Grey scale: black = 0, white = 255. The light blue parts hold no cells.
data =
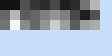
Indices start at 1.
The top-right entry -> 182
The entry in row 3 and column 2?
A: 244
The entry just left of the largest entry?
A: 115
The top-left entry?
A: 19
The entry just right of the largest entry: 138
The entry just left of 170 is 158

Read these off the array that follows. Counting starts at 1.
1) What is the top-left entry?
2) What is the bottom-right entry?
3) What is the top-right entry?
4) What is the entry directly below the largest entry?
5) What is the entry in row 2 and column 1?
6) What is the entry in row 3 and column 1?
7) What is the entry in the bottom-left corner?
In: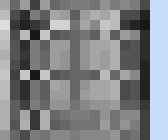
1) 166
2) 64
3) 75
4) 198
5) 187
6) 221
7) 147

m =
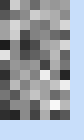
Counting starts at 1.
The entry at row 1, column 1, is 56
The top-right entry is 161
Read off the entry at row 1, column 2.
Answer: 205
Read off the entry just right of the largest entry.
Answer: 185
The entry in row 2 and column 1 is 88
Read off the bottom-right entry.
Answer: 88
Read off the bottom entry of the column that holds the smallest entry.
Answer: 46
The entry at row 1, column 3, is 151
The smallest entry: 28
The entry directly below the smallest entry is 225
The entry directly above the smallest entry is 161
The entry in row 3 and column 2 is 214
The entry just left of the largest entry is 195
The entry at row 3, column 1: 161
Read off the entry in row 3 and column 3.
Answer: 173
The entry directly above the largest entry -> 107

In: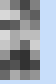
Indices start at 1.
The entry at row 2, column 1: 216
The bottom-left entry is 105
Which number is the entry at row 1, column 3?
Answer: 70
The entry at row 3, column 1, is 82
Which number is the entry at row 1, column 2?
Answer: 117
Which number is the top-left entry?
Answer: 180
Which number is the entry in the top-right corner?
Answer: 128
